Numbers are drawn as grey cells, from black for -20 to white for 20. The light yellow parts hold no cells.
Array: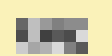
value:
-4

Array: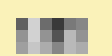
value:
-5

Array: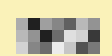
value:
7

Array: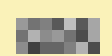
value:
4

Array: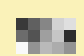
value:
-11

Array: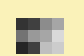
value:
-12

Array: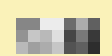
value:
1

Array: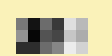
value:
-1

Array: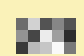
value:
-3

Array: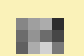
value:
1
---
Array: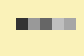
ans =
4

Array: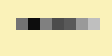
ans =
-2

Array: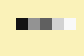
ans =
3

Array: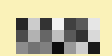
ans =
-2

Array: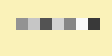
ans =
3

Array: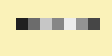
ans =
1

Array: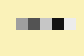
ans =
5

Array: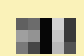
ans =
-5

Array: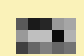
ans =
-2
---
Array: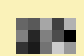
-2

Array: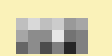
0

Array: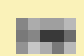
7

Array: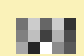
20

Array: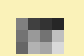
8

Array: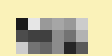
2

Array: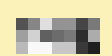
11

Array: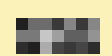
-11

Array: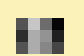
7

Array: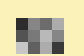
-5
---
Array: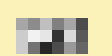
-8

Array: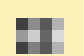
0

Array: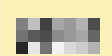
14

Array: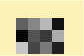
-9

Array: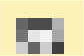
-4

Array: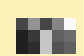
11

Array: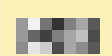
6

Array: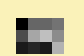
-14
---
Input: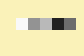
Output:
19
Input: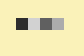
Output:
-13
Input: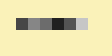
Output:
-9
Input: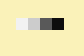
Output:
18
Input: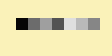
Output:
-19
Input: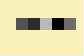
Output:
-7
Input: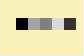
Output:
-20
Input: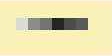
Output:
14
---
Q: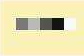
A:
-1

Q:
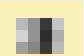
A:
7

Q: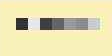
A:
-10

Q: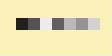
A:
17

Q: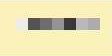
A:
-3

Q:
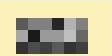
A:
-8

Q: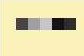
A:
-9

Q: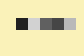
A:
-15

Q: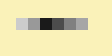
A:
4

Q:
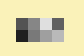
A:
-5
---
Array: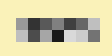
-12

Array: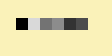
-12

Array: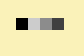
-10

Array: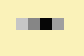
1

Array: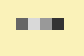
-4

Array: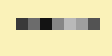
-11

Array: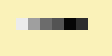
-13

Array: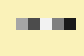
-8
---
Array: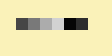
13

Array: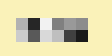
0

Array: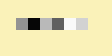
-5

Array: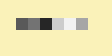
12

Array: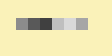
10

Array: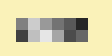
-2
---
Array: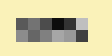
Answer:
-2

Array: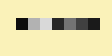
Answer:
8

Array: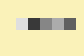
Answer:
-11

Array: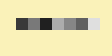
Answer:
-1

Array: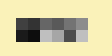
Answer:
-12

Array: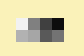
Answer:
0
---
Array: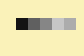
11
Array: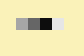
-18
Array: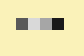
6
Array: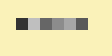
6
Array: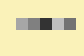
10
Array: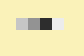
-13
